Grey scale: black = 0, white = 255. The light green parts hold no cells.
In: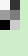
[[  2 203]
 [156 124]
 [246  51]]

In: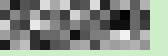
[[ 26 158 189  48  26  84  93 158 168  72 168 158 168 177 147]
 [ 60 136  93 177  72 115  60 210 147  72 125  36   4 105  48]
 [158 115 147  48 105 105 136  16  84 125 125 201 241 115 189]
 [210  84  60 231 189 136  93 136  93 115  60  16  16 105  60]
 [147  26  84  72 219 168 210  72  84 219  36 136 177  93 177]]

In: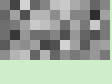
[[141 180 191 101 180 101 141 121 132 151 121]
 [101 161  80 180 180 141 191 132 132  45 161]
 [ 90 151 141 161  68  80 210 161  90 151 161]
 [111 121 161 201 191 170 111 170 121 201 121]
 [132  68 210 101 132 191 201 170 151 101 132]
 [111  56 151 111 111 132  80 151 101  80 121]]

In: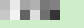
[[199 242  99 221 111  52]
 [188 233 165 177 120 129]]

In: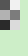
[[ 85 241]
 [ 42 219]
 [178 124]]

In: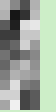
[[165 240  69  91]
 [145 221 126 114]
 [209 209  69  91]
 [126 177 165 155]
 [102 155 187 145]
 [187 136  80 177]
 [ 80 102 209 155]
 [114  80 114 136]
 [ 60  60 199 199]
 [ 91  31 221 231]
 [177  22  50 187]]

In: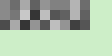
[[ 76 169  53 148  85 190 148  64  85]
 [138 119 200  53 190  85  97 180  97]
 [138 109 169  97 148 129 129 180 109]]
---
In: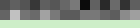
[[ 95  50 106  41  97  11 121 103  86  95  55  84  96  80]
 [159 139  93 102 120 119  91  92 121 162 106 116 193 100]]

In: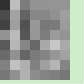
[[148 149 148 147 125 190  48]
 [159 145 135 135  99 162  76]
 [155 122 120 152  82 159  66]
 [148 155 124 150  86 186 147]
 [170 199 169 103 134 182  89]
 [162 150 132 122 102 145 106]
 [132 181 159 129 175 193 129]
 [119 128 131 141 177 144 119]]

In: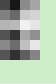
[[165 139  23  71]
 [211 203 105 128]
 [229 240 185 181]
 [143 168  52  82]
 [231 192 108 136]
 [132  95  49  84]]

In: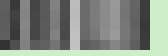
[[ 60 100 117 152 139 123 107 188  78 130  90  68 134  57  95]
 [ 60  98 115 150 138 125 107 186  77 125  89  71 131  66  92]
 [ 57  97 119 150 139 123 107 189  75 123  91  71 134  61  93]
 [ 59 100 120 155 141 120 105 192  73 130  90  70 131  57  95]
 [ 61  94 115 134 115 100  93 193  84 116  97  92 129  79  51]]

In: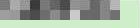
[[182 133 104 141 146  76 100 121  59 150 170 123]
 [112 133 104 106 202 105 138 109  75  92 153 158]]

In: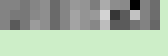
[[109 130   1 138 141 171 125 148 152 133 106 142 133 120 131 131]
 [109 130 194  91  54 211 153 148 163 133 106 142 136 120 121 131]
 [103 130 115  91  91 189 135 148 163 133 106 142 155 120  90 131]]
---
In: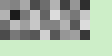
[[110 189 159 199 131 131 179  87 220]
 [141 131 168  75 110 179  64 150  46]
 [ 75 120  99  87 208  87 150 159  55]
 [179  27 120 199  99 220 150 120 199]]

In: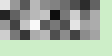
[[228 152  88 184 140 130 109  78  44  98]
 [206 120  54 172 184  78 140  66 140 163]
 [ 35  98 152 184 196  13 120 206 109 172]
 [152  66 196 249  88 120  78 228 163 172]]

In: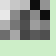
[[222 199 188  13 147]
 [109 167  69  89  79]
 [232 138  69 138  13]
 [177 118  79 157 127]]

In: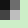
[[ 67 190]
 [ 18 109]]

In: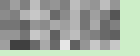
[[128 159 128 189 139 149 128 189 159 149 189 149]
 [149 149 117 199 180  96 169 189 139 128 105  96]
 [139 128 180 199 180 105 139 180 117 159 128  85]
 [117 117  96 149 139 169 159 180 117 169 105 128]
 [159  64  64 105 169 105 230  96 149 199 159 199]]

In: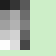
[[253 222  70]
 [199 210  98]
 [160 178 127]
 [139 169 108]
 [ 29  52  89]]
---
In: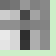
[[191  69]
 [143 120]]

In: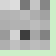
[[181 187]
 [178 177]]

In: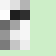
[[ 30  47]
 [163 247]]

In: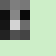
[[135   9]
 [211 108]]

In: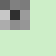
[[ 47 155]
 [142 150]]

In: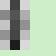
[[ 84 173]
 [ 73 145]]

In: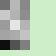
[[178 141]
 [229 180]]

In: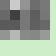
[[ 64 120]
 [ 90 120]]
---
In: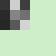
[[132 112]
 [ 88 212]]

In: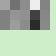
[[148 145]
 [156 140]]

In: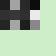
[[ 55  47]
 [165  30]]

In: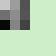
[[140  85]
 [132  66]]

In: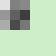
[[ 96  61]
 [ 74 119]]

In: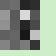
[[ 90 217]
 [ 93  37]]

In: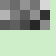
[[124  93]
 [ 95  71]]
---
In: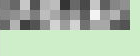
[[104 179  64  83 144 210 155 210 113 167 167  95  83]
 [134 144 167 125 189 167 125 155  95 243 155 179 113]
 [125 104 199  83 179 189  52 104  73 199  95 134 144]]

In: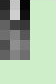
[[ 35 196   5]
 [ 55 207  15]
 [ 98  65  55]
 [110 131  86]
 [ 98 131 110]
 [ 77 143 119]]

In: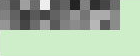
[[129  98  58  89  69  98 117 149 117 171 171 139]
 [149 107  69 107 159  89 129 139 129 183  89 139]
 [117  79 159 107 237  79  98  35 129  47  69 107]]

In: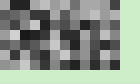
[[156 208  25  35  55 178  45  45 168  89 190 134]
 [168  35  35 168 190 156 178 113 168 168 156  66]
 [ 89 113  66  89 134 199 113  35 146  77  45  77]
 [ 89 101 122  55  55 168  89 146 168 190 156 178]
 [113  66 134 199  35 101  77 122  35  77 134  89]
 [178  55 168  77  45 146 199 113 146  66 190 134]
 [146 156 199 122  55 134  66  35 122  45 122  45]]

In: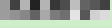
[[156 146 135  99 168 123 111 228  87 209 219]
 [156  65 180  34 180  55  77 190  99  87  65]]

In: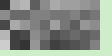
[[205  64  52 150  94  64  73  82  94 129]
 [182  64  73 140 118  82  94 106  94 106]
 [140 106 106 129 129 118 118 129 106 118]
 [ 73 170 150 129 106 159 118  94 150 140]
 [ 52 170 182  94 140 170 159 159 150 140]]

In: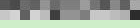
[[199 211  97 211 188  63 147 147 126 199 199 188 177  44]
 [ 86  75 107  97 147 107 126 126 156 116  86 136  97 167]]

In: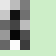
[[102 252  59]
 [153   6  78]
 [200  17 112]
 [231 188 124]
 [102  68 188]]
